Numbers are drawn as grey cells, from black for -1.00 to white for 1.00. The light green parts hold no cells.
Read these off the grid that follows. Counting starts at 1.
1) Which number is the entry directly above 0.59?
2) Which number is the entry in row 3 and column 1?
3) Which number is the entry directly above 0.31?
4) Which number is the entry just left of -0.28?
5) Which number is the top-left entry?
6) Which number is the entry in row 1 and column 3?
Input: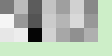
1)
0.53
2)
0.81
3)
0.42
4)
0.47
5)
-0.04
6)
-0.28

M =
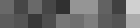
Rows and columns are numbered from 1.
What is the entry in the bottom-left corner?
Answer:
-0.28
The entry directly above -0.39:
-0.45
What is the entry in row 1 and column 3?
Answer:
-0.18
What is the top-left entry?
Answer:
-0.18
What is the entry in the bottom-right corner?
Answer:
0.34
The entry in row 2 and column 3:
-0.56

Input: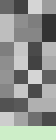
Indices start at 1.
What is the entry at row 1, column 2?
-0.48
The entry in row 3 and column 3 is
0.05
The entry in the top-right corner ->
0.22
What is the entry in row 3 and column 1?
0.49
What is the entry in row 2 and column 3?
-0.01
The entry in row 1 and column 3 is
0.67
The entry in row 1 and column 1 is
-0.19
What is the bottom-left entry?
0.61
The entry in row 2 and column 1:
0.49

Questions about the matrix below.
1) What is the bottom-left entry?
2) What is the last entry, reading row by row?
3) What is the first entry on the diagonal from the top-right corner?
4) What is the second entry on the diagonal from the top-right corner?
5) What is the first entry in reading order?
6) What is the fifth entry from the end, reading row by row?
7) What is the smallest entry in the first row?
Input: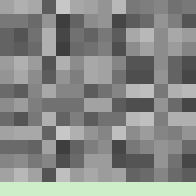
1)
0.27
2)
-0.28
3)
-0.06
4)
-0.01
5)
0.27
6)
-0.22
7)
-0.28

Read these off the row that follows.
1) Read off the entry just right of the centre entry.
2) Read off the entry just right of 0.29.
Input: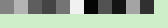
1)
-0.96
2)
-0.62

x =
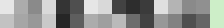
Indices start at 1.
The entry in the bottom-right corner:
-0.21
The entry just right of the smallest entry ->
-0.26
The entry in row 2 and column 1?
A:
0.52
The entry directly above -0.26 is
-0.38
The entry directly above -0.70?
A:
-0.59
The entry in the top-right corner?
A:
0.13
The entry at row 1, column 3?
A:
0.08
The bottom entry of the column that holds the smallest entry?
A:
-0.70
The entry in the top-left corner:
0.80

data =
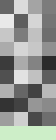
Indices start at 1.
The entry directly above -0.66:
0.13
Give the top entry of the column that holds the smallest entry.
-0.03
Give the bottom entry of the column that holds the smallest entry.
-0.14
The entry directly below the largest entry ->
0.56
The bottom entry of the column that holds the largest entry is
0.23
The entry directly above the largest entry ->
-0.20
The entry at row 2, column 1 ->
0.83
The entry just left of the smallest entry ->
0.03
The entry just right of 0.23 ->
0.62
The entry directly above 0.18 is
-0.48

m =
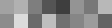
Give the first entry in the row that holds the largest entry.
0.10
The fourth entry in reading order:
-0.34
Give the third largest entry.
0.44
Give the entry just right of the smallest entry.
0.16
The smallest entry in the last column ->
-0.22
